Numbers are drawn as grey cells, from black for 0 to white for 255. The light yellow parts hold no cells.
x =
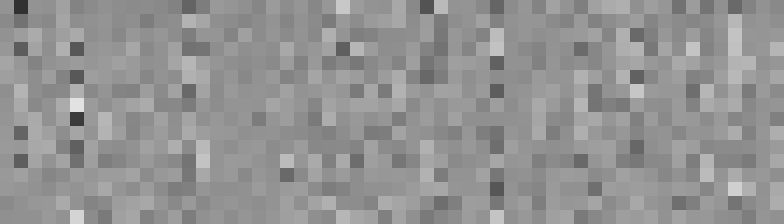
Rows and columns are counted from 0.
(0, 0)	147
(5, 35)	141
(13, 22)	140
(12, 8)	156
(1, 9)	143
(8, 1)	160
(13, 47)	149
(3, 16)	154
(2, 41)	154
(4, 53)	181
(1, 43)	141
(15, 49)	151
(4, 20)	156
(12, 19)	145
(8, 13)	164
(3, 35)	194
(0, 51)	144
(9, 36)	149
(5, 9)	154
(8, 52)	134
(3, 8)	148
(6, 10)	157
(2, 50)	134
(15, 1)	145
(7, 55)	149
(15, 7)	122
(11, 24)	170
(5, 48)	158
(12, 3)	134
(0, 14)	125
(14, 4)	170
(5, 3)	157
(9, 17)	144
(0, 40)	147
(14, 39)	156
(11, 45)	120
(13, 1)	149
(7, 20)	156
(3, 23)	162

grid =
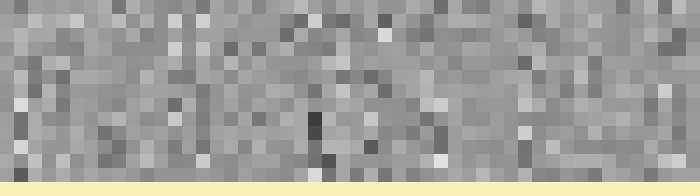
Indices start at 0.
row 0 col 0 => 150
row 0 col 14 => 123
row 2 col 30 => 117
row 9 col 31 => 110
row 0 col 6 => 161
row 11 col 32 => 162
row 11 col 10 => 184
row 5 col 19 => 153
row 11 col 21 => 136
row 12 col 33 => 158
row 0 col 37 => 141
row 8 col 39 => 138
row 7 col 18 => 162
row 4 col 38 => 182
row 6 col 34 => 155
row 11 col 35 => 145
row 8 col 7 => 163
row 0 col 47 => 118
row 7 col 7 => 143
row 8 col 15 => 154
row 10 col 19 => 148
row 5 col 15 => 159
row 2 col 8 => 146
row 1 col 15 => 162
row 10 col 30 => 140
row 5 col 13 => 125
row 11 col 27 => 147
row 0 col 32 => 167
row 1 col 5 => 199
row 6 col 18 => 150
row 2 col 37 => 153
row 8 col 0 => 157
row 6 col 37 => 176
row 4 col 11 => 163
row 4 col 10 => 146
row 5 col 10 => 177
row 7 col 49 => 152

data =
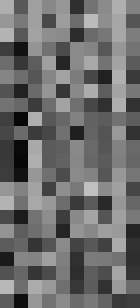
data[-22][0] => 174
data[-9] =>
[150, 130, 163, 65, 142, 121, 192, 139, 160, 70]
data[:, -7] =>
[136, 73, 142, 113, 159, 134, 149, 110, 88, 71, 91, 90, 112, 65, 152, 141, 129, 84, 159, 75, 153, 115]
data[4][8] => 163
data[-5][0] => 92
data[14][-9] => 113
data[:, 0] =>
[174, 151, 179, 62, 108, 133, 83, 115, 63, 71, 56, 57, 60, 150, 179, 74, 147, 92, 26, 82, 183, 92]
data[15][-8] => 114
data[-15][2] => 59
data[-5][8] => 171
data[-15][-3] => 48
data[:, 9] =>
[130, 85, 125, 116, 91, 58, 119, 50, 93, 50, 105, 102, 117, 70, 103, 120, 36, 49, 46, 51, 107, 62]
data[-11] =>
[57, 7, 175, 90, 98, 135, 103, 91, 127, 102]
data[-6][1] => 93
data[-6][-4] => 136
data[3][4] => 75
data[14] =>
[179, 113, 168, 152, 108, 58, 91, 41, 151, 103]
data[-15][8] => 175
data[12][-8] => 151
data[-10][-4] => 131
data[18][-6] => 127
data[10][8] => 130
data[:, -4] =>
[115, 187, 107, 132, 168, 71, 172, 71, 98, 99, 105, 103, 131, 192, 91, 164, 136, 88, 123, 93, 92, 121]
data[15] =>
[74, 27, 114, 141, 61, 137, 164, 85, 160, 120]
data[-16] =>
[83, 33, 106, 149, 55, 137, 172, 93, 163, 119]
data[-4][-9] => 134

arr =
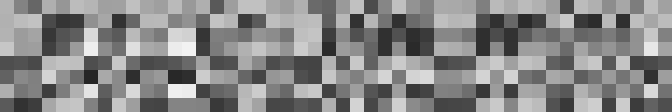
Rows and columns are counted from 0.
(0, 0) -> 179
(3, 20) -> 149
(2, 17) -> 111
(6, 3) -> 62
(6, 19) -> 127
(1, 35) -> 49
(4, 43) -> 88
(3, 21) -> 204
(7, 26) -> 71
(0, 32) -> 169
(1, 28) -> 49
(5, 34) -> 211
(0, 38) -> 177
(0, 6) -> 181
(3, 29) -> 42
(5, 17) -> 102
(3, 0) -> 198
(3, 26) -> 100
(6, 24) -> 118
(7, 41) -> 193
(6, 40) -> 88
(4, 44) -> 197
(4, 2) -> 73
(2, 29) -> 46
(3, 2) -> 158
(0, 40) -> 69
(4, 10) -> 73
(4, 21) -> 69
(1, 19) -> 190
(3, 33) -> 162
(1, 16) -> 182
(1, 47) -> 188
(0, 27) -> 134
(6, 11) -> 117
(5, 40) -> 159
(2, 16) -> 124
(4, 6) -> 78
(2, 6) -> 217

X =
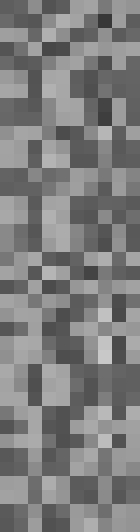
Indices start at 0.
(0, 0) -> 94
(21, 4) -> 141
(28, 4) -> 166
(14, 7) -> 99
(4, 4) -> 156
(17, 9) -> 90
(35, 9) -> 108
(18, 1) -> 151
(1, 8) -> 158
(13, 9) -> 119
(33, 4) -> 98
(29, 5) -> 95
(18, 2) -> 167
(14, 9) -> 90
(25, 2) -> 157
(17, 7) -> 78
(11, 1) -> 158
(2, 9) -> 104
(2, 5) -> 88
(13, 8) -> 156
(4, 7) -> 77
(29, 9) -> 173
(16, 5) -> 134
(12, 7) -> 121
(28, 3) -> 170
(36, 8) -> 155
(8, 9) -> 95
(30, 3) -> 86
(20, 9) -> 162
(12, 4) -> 113
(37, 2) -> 157
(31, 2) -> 171
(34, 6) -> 93
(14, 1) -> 150
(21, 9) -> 112
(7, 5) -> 164
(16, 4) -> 172

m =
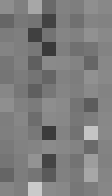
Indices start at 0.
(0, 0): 142
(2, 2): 64
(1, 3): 66
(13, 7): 135
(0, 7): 136
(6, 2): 95
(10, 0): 122
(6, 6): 138
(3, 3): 57
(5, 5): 125
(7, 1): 129
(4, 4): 137
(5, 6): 145
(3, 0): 132
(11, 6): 157
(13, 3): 139
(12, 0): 101
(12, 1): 125
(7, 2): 123
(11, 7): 129
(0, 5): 126
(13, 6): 125
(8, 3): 138
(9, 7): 137
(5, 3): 101
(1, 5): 112
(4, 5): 131
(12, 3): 90
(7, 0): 143
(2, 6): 145
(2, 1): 127
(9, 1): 131
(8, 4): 136

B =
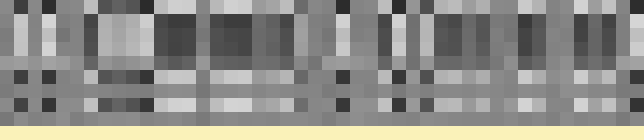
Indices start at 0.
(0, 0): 137
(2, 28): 190
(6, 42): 135
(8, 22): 134
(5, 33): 155
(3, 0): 127
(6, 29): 134
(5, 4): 130
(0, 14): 133
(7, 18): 159
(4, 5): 142
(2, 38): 88
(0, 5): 136
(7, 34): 178
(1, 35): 121
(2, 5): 131
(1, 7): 175
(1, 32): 73
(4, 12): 89
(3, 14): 128
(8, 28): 132
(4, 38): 103
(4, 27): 100
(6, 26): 129
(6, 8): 128
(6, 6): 135
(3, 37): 67
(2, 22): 129
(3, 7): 179
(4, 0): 153
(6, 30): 128
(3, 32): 81
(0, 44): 132
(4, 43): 97
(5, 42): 160
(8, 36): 136
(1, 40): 132
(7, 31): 181
